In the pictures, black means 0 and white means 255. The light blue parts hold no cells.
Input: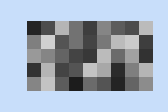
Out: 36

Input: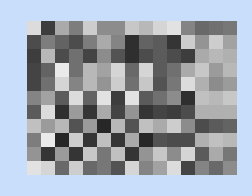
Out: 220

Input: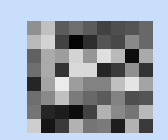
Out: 144

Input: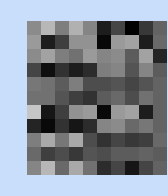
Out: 139

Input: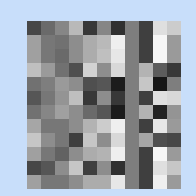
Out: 71

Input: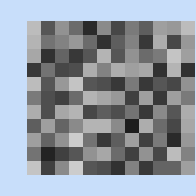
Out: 188

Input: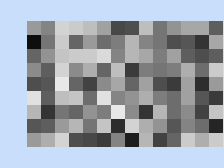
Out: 154

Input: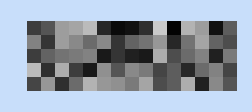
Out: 61
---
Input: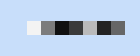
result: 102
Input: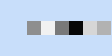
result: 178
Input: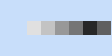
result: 95
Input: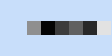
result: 226
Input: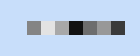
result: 58
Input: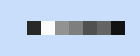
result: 18
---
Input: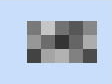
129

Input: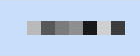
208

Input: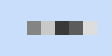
92

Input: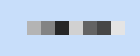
70

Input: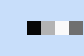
249

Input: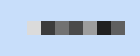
32

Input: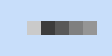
127

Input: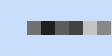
195

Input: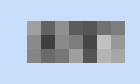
180

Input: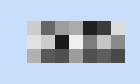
94
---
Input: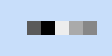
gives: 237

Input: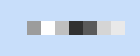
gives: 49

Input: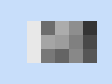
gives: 157

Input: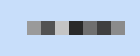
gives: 41

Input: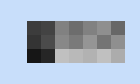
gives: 122

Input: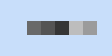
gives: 53

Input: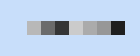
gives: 203

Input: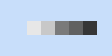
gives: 122

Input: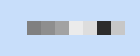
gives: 235

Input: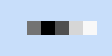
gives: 79
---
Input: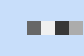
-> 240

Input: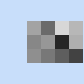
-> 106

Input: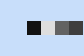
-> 222

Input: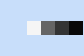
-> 101

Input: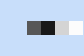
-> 24

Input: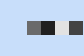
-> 32

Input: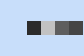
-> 194

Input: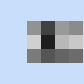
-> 65

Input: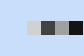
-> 66

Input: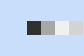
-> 167
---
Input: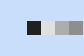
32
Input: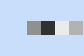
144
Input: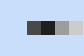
73
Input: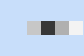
199
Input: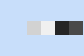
210
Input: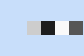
205
